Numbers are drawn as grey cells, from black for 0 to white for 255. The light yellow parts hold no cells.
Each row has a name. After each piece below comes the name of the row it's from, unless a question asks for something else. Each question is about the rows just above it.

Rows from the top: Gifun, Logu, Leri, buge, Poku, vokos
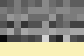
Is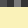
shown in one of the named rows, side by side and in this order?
yes
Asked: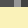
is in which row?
buge
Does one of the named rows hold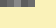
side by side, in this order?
no
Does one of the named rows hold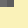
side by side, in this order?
yes

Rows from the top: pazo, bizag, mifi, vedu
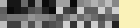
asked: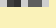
bizag
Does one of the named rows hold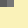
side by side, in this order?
no

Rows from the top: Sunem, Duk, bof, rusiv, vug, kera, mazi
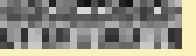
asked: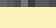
bof
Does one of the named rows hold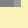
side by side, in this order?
no
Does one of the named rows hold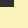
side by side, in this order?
yes
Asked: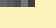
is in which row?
bof
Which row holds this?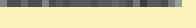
bof
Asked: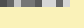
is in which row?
Duk

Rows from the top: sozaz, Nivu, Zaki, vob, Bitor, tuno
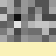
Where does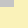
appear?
vob
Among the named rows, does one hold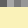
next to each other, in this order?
yes
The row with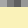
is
tuno
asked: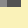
sozaz
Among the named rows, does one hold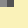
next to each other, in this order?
yes

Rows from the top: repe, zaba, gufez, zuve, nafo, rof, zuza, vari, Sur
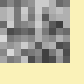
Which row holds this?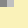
Sur
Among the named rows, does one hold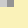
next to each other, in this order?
yes
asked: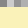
zaba
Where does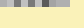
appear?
gufez
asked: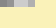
repe
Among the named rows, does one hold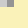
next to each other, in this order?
yes

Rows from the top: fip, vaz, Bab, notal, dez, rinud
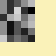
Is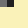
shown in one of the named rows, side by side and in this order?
no
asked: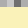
Bab
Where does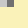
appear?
Bab
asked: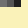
rinud
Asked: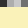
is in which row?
Bab

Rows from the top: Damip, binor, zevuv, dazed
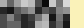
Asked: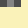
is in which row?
zevuv
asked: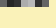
dazed
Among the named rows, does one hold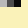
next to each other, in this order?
yes
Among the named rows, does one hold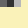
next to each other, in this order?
no
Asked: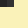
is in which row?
dazed

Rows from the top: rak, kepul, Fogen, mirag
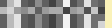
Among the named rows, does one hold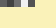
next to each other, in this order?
yes
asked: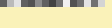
mirag
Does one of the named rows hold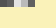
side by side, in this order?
no
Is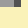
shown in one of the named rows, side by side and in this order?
no

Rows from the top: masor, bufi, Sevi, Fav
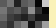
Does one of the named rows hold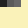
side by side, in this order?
yes
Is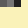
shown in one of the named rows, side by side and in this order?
yes
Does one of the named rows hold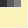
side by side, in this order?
no

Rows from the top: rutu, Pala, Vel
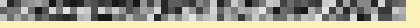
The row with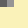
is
Vel
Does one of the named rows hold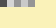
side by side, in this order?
yes
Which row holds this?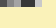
Pala
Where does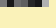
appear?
Pala
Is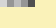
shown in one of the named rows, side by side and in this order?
no
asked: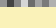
Pala
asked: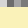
Pala

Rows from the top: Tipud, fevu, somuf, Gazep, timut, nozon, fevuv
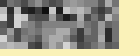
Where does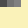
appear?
timut
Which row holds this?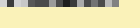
somuf
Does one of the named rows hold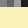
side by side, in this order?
no
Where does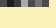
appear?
somuf
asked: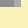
timut
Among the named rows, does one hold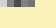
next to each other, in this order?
yes

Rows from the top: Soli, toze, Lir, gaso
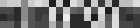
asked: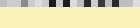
Soli
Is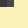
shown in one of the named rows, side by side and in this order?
yes
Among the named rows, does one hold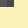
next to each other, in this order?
yes

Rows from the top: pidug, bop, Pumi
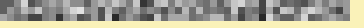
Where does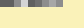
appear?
Pumi
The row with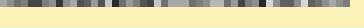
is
Pumi
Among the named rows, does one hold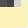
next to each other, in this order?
no

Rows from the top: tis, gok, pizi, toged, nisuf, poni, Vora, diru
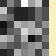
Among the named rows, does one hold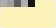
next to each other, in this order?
no
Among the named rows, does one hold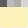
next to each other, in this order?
no
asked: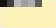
toged
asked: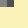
tis
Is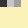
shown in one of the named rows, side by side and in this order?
no
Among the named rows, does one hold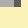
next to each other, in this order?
no
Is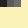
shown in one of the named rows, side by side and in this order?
yes

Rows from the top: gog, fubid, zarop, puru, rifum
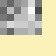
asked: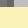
zarop
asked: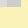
puru
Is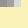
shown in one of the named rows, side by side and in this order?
yes

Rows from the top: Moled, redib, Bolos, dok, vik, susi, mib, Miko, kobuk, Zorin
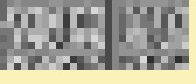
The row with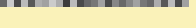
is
Bolos
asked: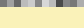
redib
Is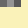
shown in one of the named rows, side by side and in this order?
yes
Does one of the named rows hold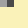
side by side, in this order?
yes
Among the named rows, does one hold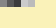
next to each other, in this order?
no
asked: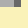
vik
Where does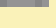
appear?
Moled

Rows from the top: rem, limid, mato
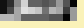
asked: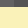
mato
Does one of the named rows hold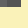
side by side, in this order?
yes
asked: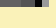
mato
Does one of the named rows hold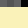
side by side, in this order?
no
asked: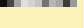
limid
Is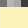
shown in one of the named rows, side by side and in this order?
yes

